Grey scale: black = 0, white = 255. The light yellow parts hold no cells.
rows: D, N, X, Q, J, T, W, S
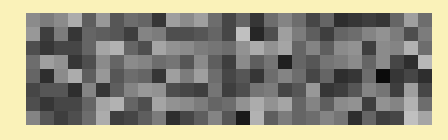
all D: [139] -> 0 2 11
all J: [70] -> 14 20 27
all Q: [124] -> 22
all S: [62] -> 2 6 25
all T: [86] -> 1 2 19 23
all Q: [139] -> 5 7 12 15 23 25

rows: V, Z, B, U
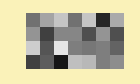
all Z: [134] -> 2 3
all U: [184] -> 4
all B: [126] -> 3 5
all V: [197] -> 2 4

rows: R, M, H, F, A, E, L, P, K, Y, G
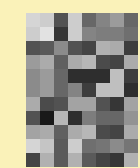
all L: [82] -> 2 5
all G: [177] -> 1 3 7
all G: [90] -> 2 4
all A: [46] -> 3 4 5
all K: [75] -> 5

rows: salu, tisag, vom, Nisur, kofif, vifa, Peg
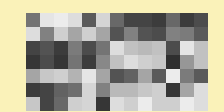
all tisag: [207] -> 2 4
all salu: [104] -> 6 10
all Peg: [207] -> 3 7 9 10
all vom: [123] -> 3
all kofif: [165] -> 0 5 8
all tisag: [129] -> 1 7 10
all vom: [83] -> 1

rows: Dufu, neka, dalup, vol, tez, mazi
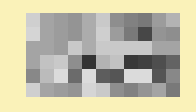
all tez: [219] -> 2 4 7 8
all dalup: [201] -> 3 5 6 7 8
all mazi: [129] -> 7
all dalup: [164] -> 0 1 9 10
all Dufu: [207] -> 0
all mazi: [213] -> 4

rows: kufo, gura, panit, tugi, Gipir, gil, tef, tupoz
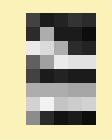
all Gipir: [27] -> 1 3 4
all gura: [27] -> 2 3
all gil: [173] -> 0 1 2
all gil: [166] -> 3 4

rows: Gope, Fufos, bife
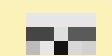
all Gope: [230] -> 0 1 2 3 4
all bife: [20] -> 2
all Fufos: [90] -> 3 4
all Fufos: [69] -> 0 1
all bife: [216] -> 3
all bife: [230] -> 1
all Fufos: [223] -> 2

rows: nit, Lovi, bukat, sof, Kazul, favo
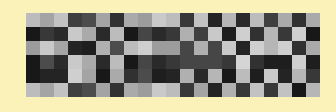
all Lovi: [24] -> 0 7 20
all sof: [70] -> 8 11 12 13
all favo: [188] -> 0 10

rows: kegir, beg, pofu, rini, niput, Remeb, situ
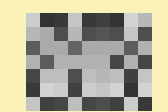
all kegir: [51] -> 1 6
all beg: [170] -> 1
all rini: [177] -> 0 2 3 4 5 7
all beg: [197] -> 7

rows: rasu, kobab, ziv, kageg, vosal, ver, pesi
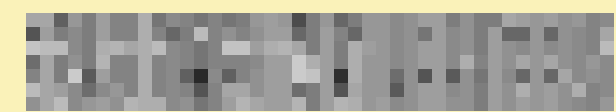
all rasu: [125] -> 4 15 20 23 30 32 33
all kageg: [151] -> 24 25 36 40
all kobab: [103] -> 10 19 23 34 35 37
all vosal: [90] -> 4 30
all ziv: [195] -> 0 14 15
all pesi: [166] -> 1 16

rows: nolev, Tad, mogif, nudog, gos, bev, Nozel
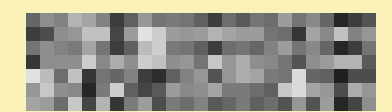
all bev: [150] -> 0 21 24
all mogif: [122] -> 3 10
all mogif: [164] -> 4
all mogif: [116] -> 0 5 11 15 19 24
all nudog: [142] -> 1 2 3 7 10 16 20
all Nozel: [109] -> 2 11 17
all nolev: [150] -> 8

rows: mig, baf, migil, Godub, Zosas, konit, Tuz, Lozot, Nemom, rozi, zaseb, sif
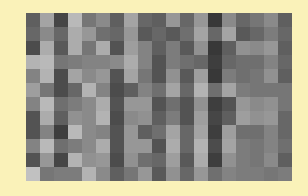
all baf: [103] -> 0 2 6 9 13 16 18
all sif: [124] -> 2 3 15 16 18
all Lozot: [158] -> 12 15

